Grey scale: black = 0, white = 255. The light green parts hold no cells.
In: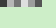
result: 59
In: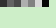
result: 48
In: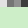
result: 226
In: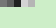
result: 118
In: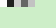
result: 251
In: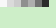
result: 248
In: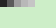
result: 36
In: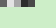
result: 99
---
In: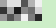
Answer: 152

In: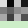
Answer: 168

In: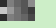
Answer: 44

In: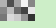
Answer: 119

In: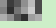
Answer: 173

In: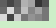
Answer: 217
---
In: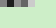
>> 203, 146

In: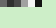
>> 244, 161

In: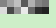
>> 233, 219

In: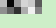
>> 240, 213

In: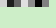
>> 224, 210

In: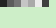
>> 235, 197

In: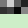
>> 208, 134

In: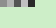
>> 193, 180

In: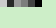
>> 203, 155

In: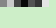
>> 228, 202
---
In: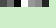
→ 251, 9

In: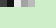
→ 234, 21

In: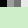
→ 233, 5

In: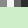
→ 244, 45

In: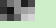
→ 213, 19

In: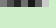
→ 203, 25

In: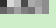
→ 217, 47

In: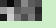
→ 203, 9

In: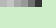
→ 196, 53

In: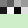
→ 248, 8
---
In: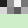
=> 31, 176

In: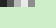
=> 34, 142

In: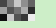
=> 70, 237

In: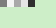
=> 125, 46

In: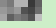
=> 137, 191

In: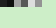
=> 30, 147

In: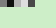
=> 125, 72

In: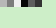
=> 183, 51
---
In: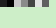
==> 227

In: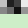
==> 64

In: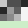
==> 79

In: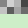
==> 179

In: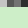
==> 115

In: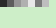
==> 121
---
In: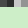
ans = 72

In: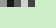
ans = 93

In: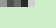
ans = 107

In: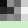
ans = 203

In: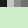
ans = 113

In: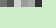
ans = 155

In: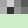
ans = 163

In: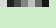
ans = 131

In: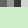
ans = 100
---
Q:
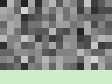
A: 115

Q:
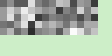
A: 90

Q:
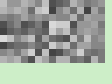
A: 151

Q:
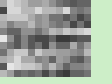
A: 200

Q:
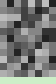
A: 148

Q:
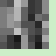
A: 193
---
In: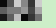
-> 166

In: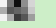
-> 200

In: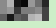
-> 67

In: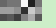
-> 159

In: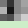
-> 150

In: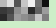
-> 156

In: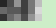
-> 217
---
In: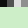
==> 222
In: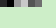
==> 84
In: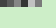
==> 193
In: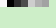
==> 175
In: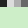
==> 173
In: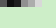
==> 172
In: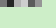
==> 91
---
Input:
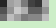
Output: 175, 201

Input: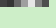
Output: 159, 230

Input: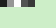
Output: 253, 253

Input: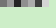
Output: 143, 212

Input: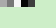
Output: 245, 245

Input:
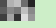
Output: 121, 220

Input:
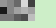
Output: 161, 216

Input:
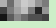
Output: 191, 203

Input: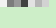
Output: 65, 242
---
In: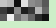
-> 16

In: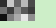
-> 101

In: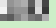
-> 162

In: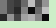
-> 56

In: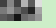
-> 65

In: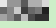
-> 150

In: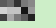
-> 50
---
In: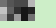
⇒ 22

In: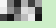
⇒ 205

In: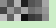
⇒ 124

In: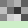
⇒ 52

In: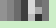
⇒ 171

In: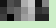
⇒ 50
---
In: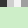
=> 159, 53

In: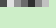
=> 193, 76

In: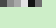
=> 111, 72

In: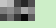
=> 80, 68

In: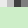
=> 126, 235

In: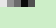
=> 80, 231

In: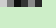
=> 40, 206
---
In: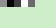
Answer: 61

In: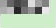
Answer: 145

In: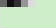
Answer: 47

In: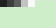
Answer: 94

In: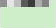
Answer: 59

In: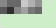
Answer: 161

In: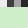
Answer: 63
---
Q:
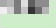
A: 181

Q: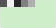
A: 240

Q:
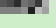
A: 73

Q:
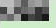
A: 189

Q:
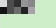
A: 77

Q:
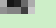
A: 22

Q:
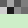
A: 167
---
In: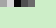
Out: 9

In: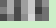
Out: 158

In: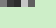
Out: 45

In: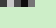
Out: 76

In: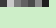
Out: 98

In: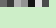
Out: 147

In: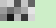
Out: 141

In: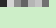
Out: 100
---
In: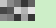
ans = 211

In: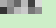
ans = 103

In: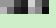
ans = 65

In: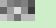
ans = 219

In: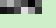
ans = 111

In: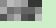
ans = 127

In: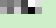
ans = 148
